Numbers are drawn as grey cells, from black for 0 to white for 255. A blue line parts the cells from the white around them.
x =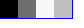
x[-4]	1
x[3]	191
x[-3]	111

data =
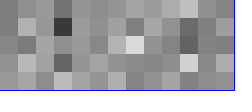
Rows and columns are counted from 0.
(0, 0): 126
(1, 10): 107
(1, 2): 151
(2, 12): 128
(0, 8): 156
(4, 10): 131
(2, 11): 131
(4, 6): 176
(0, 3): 114
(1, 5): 144
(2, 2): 165
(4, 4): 164
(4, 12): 145
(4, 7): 132
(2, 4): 153
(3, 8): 135
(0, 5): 141
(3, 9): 142
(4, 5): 148
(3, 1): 184
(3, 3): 101

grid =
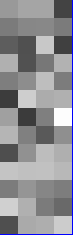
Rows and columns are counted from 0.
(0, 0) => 153
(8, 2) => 189
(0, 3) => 67
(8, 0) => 78
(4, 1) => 141
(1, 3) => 123
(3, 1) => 81
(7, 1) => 128
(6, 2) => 127
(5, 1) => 206
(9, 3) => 184
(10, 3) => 125
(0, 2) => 165
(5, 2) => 172
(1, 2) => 136
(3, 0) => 176
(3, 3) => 178
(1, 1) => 135

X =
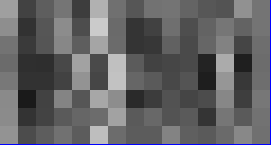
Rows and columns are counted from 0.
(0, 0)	159
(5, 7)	42
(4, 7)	102
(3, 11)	35
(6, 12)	118
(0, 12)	83
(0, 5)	177
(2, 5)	165
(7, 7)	92
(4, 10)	84
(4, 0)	120
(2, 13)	69
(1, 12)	118
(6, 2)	67
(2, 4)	94
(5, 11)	76
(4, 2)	50
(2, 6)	107
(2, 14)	110
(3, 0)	107
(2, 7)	52
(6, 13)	90
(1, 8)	65
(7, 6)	108
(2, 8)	55
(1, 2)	86
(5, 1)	26
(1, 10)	78
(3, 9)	70
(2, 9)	97
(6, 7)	90
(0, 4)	61
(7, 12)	106

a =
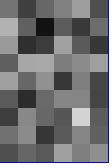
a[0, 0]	116
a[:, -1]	[78, 109, 55, 159, 70, 69, 92, 97, 143]
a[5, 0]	91
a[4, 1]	103
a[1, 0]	178
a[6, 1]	136
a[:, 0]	[116, 178, 154, 95, 160, 91, 62, 113, 79]
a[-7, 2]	60
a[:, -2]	[158, 57, 90, 139, 127, 132, 211, 132, 127]
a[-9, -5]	64
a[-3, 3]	86
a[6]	[62, 136, 103, 86, 211, 92]
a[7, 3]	89

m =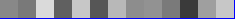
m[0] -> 136
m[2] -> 218
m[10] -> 58

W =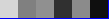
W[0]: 214
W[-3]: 48
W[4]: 139

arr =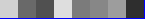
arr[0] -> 209
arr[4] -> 123

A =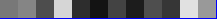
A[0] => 120
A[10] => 225
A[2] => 77

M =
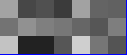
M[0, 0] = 163
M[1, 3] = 119
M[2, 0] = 195
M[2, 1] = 34
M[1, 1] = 145
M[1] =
[115, 145, 127, 119, 102, 86, 126]

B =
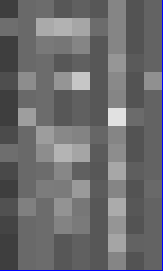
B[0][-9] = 62
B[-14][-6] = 178
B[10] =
[62, 105, 124, 123, 154, 92, 133, 83, 105]
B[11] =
[81, 128, 108, 147, 119, 87, 171, 87, 99]
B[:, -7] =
[108, 170, 121, 108, 108, 108, 108, 157, 141, 108, 124, 108, 108, 108, 108]
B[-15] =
[62, 105, 108, 87, 96, 87, 133, 83, 99]
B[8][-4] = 91
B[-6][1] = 105
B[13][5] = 87
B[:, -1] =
[99, 99, 99, 99, 144, 99, 99, 99, 99, 99, 105, 99, 99, 99, 99]
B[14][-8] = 105
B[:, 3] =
[87, 178, 118, 87, 149, 87, 87, 136, 180, 135, 123, 147, 131, 87, 87]
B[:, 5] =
[87, 108, 87, 87, 87, 87, 87, 102, 91, 87, 92, 87, 87, 87, 87]
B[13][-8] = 105
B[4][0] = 78
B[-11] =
[78, 141, 108, 149, 198, 87, 137, 83, 144]
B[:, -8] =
[105, 105, 105, 105, 141, 105, 158, 105, 105, 105, 105, 128, 105, 105, 105]
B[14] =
[62, 105, 108, 87, 96, 87, 133, 83, 99]
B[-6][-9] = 73
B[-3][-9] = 68
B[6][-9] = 62
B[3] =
[62, 105, 108, 87, 96, 87, 150, 90, 99]
